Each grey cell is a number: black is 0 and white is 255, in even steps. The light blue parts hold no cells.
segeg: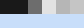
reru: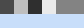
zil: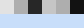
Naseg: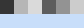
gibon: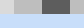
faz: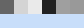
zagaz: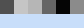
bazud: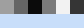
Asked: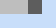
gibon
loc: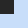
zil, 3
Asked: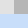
segeg
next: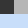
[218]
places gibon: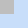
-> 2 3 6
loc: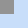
Naseg, 5

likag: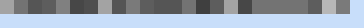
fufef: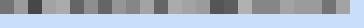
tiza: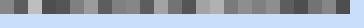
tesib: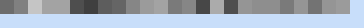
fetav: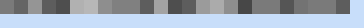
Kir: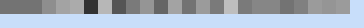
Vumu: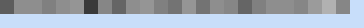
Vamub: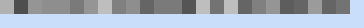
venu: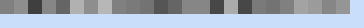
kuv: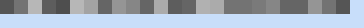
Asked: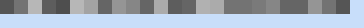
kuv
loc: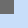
tesib, 1
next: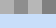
[122]
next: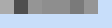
[115]

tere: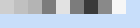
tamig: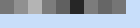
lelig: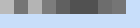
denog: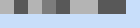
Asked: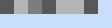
denog
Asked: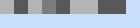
denog
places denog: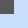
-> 2 5 8 9
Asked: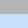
denog
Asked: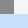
tere

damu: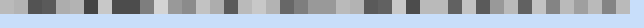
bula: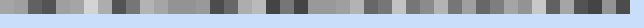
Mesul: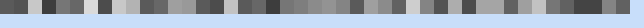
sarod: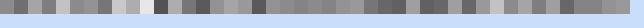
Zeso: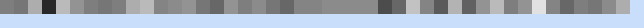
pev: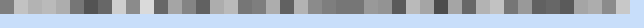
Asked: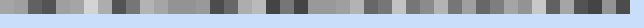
bula
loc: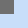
sarod, 2
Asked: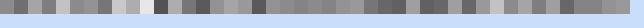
sarod
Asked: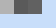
damu
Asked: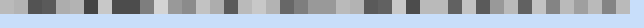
damu

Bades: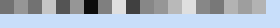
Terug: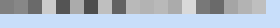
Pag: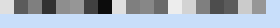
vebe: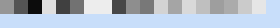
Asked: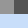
vebe
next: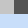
[150]
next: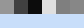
[106]
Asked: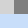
Pag
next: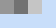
[84]
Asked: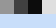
Pag

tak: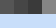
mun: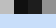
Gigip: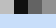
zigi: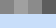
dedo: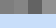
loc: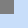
dedo, 1
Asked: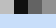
Gigip
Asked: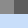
zigi

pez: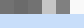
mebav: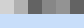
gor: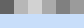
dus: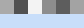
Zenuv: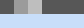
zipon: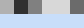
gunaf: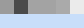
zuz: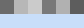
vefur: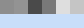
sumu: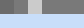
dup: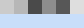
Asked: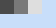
vefur
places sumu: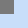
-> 2 4 5 6
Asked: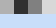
zipon
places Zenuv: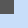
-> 1 4 5 6

